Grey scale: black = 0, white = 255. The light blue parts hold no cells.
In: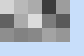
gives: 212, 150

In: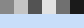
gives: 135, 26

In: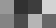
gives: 152, 103

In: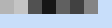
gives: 180, 132

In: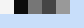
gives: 244, 153

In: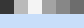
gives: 54, 109
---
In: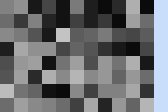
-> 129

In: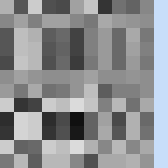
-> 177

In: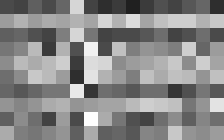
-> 74

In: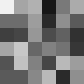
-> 241

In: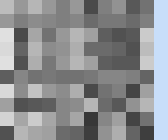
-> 188
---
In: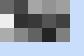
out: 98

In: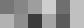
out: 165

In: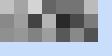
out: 88

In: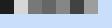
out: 134

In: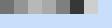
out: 127

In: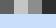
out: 197

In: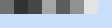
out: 92
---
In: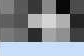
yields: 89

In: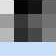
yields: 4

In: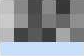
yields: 135

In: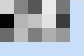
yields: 132

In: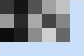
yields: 21

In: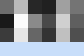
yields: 186

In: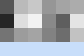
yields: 186

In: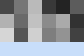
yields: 118

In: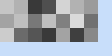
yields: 178

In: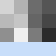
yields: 178
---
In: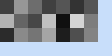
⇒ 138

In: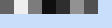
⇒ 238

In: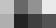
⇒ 35

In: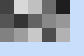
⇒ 157

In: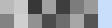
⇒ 207

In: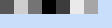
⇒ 206

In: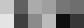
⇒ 63
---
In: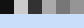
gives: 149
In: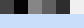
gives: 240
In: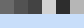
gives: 182
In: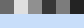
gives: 35
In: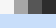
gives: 45
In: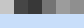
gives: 143
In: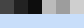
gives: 207
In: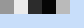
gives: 186
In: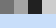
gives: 205
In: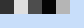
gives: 181
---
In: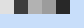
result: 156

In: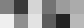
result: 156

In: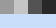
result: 83

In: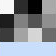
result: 1

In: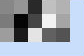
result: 192

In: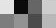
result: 102

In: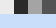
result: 164

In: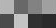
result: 130

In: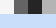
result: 37
